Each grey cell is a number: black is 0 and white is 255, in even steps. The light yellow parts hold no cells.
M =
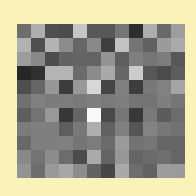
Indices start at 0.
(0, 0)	110
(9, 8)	100
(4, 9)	120
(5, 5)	127
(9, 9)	107
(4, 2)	151
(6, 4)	102
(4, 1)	102
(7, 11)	114
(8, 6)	107
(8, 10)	102
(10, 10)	156
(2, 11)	87
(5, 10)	127
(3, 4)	107
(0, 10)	106
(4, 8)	61
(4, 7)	128
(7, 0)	123
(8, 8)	115
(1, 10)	155
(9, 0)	136
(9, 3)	108
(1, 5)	137
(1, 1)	79
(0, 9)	173
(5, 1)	128
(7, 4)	120
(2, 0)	156
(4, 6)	69
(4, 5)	215
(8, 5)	124
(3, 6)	169
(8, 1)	127
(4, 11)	164
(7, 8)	85
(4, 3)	60

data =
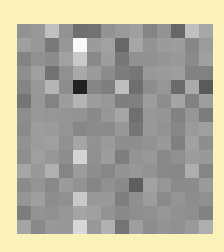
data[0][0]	146
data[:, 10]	[147, 155, 149, 155, 150, 141, 149, 146, 153, 137, 137, 150, 139, 150, 147]
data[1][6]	161
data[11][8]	94
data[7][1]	157
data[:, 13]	[167, 156, 160, 129, 90, 158, 124, 159, 142, 153, 133, 155, 144, 130, 174]
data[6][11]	130
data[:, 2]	[192, 121, 140, 115, 181, 132, 150, 155, 159, 151, 176, 137, 141, 144, 152]
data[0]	[146, 152, 192, 146, 111, 114, 146, 154, 159, 133, 147, 103, 192, 167]
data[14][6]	177
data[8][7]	142
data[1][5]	155
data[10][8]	151
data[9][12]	156
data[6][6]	150
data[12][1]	158
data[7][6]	139
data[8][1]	156
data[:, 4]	[111, 248, 201, 168, 33, 180, 147, 135, 165, 212, 156, 146, 201, 164, 215]
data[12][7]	127
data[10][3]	133
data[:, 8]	[159, 166, 145, 119, 111, 128, 112, 118, 142, 148, 151, 94, 143, 142, 158]
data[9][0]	142
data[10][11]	136
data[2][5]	138
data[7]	[139, 157, 155, 148, 135, 140, 139, 151, 118, 153, 146, 135, 154, 159]
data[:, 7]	[154, 103, 119, 125, 190, 127, 165, 151, 142, 126, 147, 138, 127, 138, 116]
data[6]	[142, 152, 150, 149, 147, 138, 150, 165, 112, 152, 149, 130, 150, 124]
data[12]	[149, 158, 141, 144, 201, 153, 153, 127, 143, 156, 139, 148, 141, 144]
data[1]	[159, 152, 121, 151, 248, 155, 161, 103, 166, 147, 155, 157, 135, 156]

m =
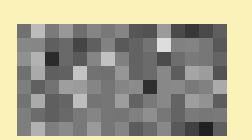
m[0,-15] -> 113
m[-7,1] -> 134
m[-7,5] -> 95
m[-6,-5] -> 76
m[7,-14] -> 177
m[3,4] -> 195
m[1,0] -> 135
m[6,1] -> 108
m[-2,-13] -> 95
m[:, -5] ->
[155, 221, 76, 136, 136, 136, 119, 136]
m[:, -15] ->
[113, 135, 144, 112, 126, 115, 126, 126]
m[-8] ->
[113, 187, 122, 152, 110, 133, 120, 133, 86, 82, 155, 74, 56, 74, 95]
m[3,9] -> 107
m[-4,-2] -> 129
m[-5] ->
[112, 170, 95, 97, 195, 114, 112, 150, 99, 107, 136, 93, 165, 156, 83]
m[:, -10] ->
[133, 95, 133, 114, 133, 116, 133, 154]
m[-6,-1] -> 100
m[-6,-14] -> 178
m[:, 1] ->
[187, 134, 178, 170, 96, 170, 108, 177]
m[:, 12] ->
[56, 131, 122, 165, 122, 158, 122, 65]
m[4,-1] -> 170
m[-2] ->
[126, 108, 95, 105, 121, 133, 118, 117, 128, 143, 119, 100, 122, 119, 121]
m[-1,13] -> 33
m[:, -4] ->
[74, 129, 110, 93, 137, 100, 100, 89]
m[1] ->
[135, 134, 95, 105, 69, 95, 130, 89, 99, 115, 221, 129, 131, 119, 88]

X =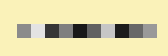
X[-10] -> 139
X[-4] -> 198
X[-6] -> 24
